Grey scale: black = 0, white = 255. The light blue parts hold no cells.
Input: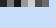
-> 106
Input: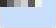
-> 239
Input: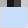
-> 203
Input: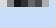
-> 173
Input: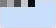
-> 14
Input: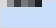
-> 32
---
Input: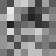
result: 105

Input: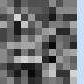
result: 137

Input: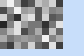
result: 197

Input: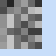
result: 89

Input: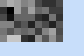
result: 144

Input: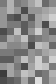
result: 122

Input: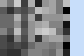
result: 163

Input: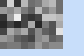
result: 68
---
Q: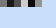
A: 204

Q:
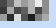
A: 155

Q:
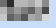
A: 182

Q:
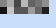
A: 184

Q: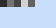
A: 209

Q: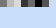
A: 52

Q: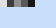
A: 88
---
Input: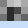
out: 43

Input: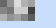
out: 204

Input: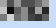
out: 54

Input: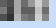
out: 95

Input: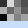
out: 105

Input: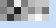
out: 142

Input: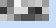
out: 67
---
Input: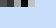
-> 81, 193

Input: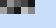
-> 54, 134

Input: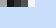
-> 166, 245

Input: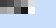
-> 63, 248

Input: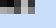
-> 23, 127

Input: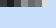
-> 59, 220

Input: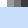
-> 251, 60
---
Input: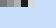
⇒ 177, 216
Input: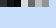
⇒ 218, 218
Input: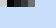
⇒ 31, 206
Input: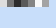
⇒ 90, 248
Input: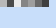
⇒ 133, 235
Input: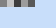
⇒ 61, 197
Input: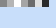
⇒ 165, 254
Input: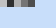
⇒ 177, 193
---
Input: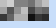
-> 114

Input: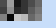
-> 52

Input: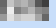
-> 153

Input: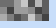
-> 79

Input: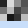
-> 219

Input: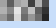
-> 64

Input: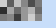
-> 135

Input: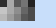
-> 88

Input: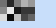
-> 126
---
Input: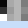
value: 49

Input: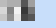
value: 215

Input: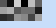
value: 161

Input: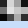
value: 115

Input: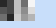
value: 85

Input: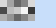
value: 73
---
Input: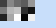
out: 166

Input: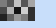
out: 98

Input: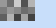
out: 179

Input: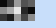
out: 27

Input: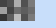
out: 94

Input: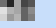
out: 154

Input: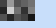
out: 37
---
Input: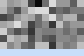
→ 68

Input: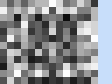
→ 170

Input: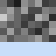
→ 203

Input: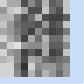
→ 180

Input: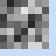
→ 56

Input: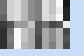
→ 101

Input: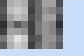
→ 77
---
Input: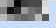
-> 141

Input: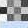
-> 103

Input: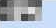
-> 129

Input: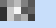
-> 202

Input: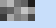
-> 168

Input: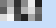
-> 246

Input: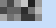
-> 114

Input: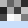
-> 250

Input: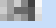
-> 145

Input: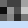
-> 134
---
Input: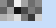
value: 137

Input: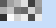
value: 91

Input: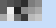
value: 95

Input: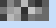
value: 63

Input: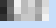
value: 50

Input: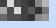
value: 65

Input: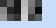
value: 51
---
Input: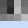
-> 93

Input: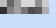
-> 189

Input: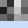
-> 30

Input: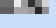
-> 110

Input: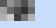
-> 161

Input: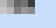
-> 183
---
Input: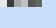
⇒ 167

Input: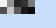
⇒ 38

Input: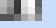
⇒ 55

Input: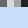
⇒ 160

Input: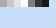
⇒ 227

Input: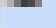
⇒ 115
